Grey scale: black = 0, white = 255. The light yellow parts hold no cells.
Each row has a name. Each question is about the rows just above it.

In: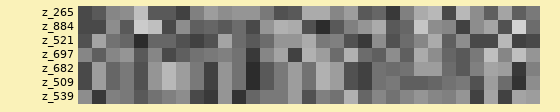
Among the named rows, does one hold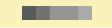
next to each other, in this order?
no
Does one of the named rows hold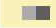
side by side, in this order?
yes
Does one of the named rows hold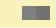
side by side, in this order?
yes
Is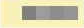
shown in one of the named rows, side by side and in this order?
yes
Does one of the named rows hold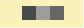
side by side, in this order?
yes
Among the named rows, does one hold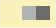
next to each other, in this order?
yes
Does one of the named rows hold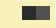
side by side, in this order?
no

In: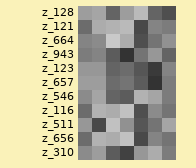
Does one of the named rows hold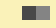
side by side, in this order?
yes
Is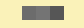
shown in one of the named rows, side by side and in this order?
no
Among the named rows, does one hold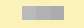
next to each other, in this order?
no
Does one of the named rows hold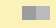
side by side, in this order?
yes
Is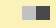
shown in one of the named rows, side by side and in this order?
yes
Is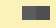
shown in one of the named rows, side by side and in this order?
no
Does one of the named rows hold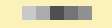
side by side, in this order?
yes

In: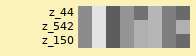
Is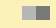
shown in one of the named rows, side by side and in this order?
no
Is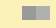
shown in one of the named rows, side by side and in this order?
no

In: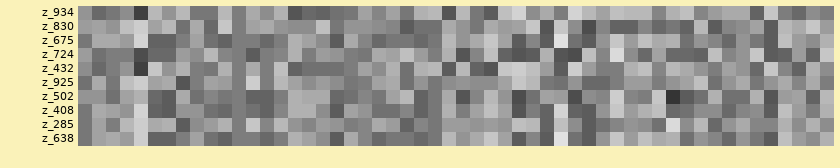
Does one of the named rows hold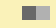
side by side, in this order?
no
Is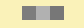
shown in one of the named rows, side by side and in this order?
no
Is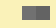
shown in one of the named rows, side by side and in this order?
yes
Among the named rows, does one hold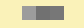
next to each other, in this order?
no
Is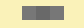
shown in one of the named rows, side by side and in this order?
yes
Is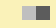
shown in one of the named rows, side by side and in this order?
no

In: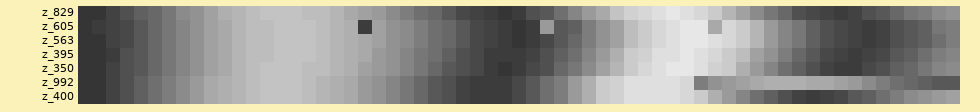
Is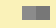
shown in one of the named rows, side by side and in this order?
yes
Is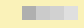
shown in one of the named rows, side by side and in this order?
yes
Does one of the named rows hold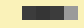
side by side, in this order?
yes
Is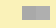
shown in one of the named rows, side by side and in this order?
yes
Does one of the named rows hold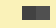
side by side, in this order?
yes
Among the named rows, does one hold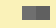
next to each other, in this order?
yes
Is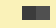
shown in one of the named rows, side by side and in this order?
yes

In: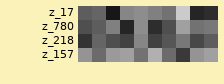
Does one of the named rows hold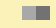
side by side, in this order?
no
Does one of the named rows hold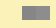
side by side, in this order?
yes
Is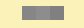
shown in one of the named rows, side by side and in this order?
yes
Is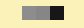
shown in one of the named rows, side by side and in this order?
no
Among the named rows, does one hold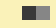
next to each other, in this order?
no

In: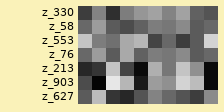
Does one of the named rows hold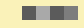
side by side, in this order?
no
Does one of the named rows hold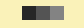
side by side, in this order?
yes
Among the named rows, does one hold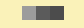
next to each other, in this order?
yes

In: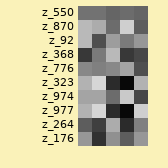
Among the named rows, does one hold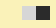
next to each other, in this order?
yes
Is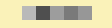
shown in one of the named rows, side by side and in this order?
yes

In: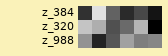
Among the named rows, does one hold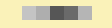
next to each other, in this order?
no
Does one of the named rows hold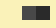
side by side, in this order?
no
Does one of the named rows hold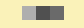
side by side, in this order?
yes
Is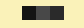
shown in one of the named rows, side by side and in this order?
no
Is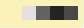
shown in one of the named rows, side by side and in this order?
no
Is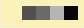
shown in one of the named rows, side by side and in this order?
no

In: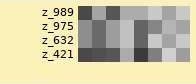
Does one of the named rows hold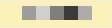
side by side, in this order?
no
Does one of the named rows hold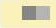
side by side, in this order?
yes
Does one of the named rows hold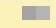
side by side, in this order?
no
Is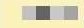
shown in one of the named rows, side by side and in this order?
yes

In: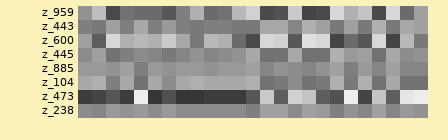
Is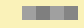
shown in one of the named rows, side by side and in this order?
no
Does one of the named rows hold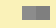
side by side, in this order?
yes
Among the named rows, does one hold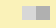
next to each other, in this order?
yes
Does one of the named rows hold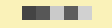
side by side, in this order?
no
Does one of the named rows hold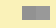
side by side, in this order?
yes
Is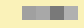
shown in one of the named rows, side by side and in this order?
no
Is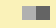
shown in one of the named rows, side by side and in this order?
no

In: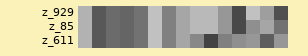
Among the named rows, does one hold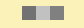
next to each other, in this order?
yes
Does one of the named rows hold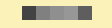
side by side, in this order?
yes
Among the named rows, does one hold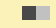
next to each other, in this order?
yes
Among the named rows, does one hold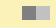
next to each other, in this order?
no
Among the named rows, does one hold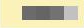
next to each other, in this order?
yes
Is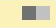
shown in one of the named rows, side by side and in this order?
yes
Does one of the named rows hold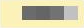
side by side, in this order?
yes

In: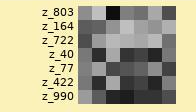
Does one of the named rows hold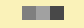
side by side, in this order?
yes
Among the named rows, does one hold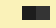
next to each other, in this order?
yes
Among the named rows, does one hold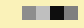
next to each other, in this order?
yes

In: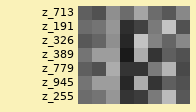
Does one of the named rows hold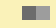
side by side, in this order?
no
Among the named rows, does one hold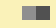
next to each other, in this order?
no
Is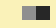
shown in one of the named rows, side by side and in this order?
yes
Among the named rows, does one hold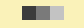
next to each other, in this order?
no
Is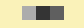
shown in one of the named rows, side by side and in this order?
yes
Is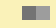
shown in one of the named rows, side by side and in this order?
yes
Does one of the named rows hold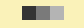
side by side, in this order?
yes

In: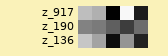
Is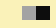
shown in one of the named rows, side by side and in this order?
yes
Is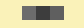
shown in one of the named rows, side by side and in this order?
no
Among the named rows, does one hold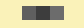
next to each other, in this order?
yes
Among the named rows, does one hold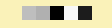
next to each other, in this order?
yes
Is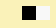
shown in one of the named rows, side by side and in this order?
yes
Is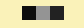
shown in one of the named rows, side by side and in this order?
yes

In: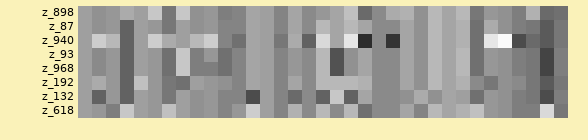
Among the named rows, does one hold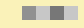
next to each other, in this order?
no
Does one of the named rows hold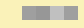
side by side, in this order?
yes
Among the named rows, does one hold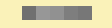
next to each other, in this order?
yes

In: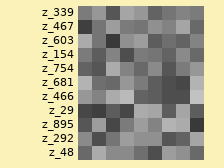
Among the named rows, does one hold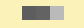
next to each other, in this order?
no
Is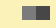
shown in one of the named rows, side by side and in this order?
no
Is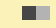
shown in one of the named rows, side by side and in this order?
yes
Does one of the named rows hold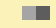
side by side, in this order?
yes

